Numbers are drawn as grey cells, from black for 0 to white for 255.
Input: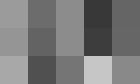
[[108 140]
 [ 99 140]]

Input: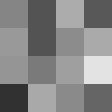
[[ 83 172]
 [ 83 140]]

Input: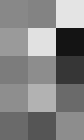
[[131 228]
 [225  20]]

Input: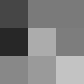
[[122 122]
 [172 125]]

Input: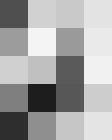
[[209 201]
 [244 154]]

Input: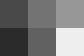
[[115 151]
 [ 97 238]]
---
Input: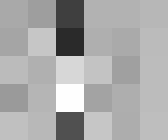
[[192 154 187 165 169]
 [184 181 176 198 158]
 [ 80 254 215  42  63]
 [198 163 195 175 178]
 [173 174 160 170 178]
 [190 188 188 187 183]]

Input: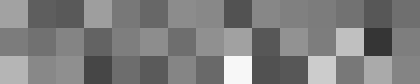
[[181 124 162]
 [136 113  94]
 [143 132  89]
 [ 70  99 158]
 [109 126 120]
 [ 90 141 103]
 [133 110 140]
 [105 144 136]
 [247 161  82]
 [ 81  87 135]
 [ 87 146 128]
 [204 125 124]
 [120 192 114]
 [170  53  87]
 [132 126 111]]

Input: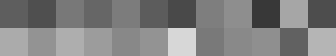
[[171  94]
 [147  79]
 [174 120]
 [156 102]
 [136 124]
 [147  92]
 [215  73]
 [121 126]
 [137 142]
 [143  56]
 [ 97 166]
 [181  77]]

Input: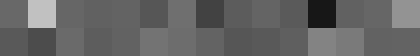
[[ 89 104]
 [ 76 193]
 [106 102]
 [ 93  97]
 [ 98  99]
 [115  86]
 [109 111]
 [ 99  66]
 [ 86  92]
 [ 89 100]
 [ 95  90]
 [131  23]
 [122  97]
 [ 98 102]
 [ 99 147]]

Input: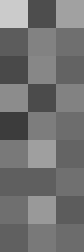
[[ 96 111  95 121  60 140  73  92 203]
 [121 153  95 159 125  75 135 130  77]
 [108  92 112 100 109 130  99 111 161]]

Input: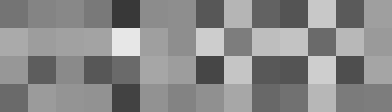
[[106 151 170 116]
 [155  93 157 132]
 [148 138 161 136]
 [146  87 163 121]
 [ 66 106 231  56]
 [146 166 159 140]
 [131 157 142 142]
 [144  70 205  87]
 [167 197 125 181]
 [104  88 190  98]
 [113  84 195  84]
 [183 206 106 200]
 [123  78 184  90]
 [125 165 154 159]]
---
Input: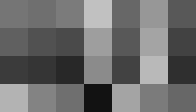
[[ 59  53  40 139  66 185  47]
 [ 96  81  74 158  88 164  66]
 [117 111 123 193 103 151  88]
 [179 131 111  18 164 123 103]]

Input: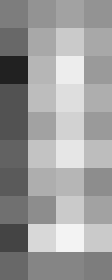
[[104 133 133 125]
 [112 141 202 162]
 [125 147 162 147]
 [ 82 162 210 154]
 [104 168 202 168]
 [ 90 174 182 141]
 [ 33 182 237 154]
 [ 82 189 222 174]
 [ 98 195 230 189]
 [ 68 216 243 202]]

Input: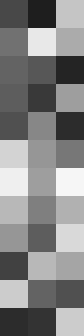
[[ 72  30 197]
 [ 44  51 204]
 [ 93  57 158]
 [ 99  87  36]
 [150  93 217]
 [204  99  80]
 [184 127 177]
 [ 80 135  44]
 [211 150 119]
 [239 158 246]
 [ 65 184 165]
 [113 232 171]]

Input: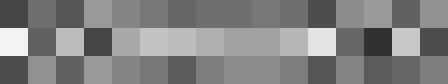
[[242  97 188  70 169 194 188 175 161 161 182 228 103  49 201  78]
 [ 70 111  85 153 132 119 103 111 111 119 111  78 139 153  97 145]
 [ 78 145  97 153 132 119  91 125 139 139 125  85 132  91 103 125]]

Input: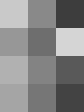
[[151 110 213]
 [165 118  67]
 [177 131  89]
 [201 137  61]]

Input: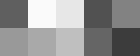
[[153 169 191 101  60]
 [ 95 250 231  81 130]]

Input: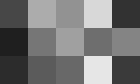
[[ 44  91 104 230  58]
 [ 31 118 160 110 132]
 [ 71 172 146 216  50]]
